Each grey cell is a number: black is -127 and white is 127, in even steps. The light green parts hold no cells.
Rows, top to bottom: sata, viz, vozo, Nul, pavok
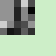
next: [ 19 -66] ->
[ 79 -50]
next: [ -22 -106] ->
[-93 -34]
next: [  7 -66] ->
[-50  19]
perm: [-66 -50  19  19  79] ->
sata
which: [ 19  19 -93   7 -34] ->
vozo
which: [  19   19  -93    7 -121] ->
viz

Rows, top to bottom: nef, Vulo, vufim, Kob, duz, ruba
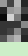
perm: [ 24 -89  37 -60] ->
Vulo
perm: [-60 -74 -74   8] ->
duz
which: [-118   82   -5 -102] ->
vufim
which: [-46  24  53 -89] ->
ruba
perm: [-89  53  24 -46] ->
ruba
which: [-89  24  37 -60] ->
Vulo
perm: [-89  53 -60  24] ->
nef

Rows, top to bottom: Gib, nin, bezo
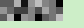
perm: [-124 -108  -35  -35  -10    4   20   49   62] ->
Gib
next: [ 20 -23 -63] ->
[-63   4]
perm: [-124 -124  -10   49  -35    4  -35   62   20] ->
bezo

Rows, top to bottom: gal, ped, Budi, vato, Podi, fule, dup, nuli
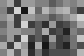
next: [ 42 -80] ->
[-12 -80]
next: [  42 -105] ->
[-24 -66]
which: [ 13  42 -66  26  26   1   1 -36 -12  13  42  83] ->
Budi

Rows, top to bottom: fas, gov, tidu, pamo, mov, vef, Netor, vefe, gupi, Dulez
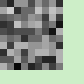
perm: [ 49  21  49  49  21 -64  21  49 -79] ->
vefe
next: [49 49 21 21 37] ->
[ 21 -79]

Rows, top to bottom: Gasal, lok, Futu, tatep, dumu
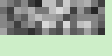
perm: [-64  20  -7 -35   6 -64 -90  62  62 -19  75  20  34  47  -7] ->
Gasal
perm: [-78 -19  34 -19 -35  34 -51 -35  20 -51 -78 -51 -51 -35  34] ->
dumu

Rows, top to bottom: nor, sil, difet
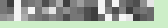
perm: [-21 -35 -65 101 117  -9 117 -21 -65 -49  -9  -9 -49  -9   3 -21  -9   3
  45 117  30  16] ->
difet
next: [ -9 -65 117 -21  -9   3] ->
[-49  -9]
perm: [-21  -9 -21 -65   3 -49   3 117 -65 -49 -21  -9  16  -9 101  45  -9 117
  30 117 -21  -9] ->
sil
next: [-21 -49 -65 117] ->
[  3 -49]
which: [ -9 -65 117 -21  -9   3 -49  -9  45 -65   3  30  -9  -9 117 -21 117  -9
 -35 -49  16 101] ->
nor
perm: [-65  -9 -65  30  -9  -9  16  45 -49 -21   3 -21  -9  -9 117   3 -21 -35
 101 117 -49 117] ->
difet

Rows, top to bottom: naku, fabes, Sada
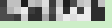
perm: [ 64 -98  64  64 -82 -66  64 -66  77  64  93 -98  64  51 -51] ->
naku
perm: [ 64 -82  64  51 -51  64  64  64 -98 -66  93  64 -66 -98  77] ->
naku
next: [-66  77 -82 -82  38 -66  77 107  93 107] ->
[107 -82]
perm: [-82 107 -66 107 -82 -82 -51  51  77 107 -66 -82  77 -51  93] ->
fabes

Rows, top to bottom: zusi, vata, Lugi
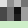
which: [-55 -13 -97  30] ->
Lugi
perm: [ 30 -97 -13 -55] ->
Lugi
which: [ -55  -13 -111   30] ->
vata
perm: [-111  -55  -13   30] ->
vata

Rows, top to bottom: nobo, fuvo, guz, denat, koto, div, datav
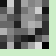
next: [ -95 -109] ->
[-39   4]
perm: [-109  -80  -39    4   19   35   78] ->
nobo
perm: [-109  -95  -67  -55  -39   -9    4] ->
div
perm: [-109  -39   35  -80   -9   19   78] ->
fuvo
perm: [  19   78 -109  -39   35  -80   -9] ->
fuvo
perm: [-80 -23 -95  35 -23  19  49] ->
denat
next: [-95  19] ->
[49 35]

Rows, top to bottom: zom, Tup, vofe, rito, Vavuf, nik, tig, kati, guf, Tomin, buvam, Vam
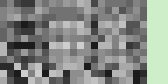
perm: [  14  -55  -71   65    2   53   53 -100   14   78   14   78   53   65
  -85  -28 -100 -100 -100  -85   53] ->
tig
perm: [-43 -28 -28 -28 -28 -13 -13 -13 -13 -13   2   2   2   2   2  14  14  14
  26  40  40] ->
vofe
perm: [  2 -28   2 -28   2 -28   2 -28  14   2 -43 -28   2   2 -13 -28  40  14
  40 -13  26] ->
nik
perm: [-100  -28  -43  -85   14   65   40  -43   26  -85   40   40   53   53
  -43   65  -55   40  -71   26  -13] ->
Tomin
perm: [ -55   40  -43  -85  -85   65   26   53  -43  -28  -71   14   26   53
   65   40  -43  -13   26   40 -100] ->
Vam
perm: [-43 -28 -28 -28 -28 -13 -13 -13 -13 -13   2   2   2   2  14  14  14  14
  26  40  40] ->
Tup

